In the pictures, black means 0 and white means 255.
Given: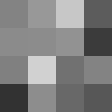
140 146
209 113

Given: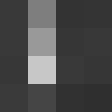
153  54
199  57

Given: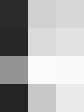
219 225
251 250

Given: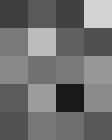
188  97
114 121

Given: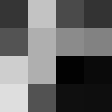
175 139
175   2

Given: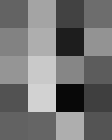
174  29
201 134

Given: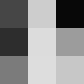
220 156
221 199

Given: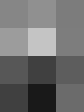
196 125
 64  93

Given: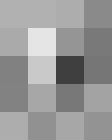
229 149
201  63
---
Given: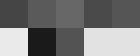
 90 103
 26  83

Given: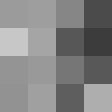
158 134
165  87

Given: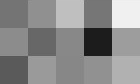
144 191
103 136

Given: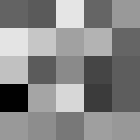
 90 229
198 161

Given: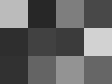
 39 126
 65  59

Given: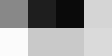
 30  10
201 201

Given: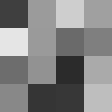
155 206
154 106

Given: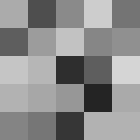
 78 138
156 194

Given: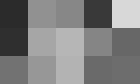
145 135
166 182
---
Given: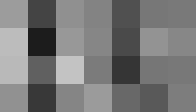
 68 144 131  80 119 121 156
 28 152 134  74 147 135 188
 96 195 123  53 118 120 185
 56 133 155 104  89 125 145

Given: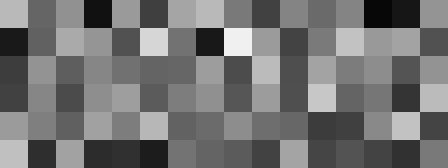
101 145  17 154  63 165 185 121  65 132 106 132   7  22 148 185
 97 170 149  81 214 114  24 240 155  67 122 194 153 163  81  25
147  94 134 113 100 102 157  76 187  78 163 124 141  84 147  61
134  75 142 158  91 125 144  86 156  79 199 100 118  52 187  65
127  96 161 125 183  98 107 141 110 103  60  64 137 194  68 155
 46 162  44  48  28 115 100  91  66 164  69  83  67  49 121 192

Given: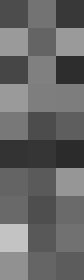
115  56  76
100 154 154
128  45  70
126 125 154
 76  94 120
 53  43  51
 90 150 100
 78 106 105
 88 113 195
101  92 145

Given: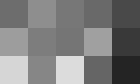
142 119 105  73 109
125 117 160  57 157
134 220 101  36 214

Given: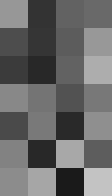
 51  98 105 151
 53  92 152  77
 40  98 173  59
116  82 120 136
121  41 143  74
 40 168  93 130
166  26 195 140

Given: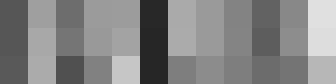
159 109 155 156  40 170 154 131  98 136 224  86
168 117 153 163  38 171 154 132  93 141 221  86
171  80 129 198  38 126 140 126 108 116 183  89
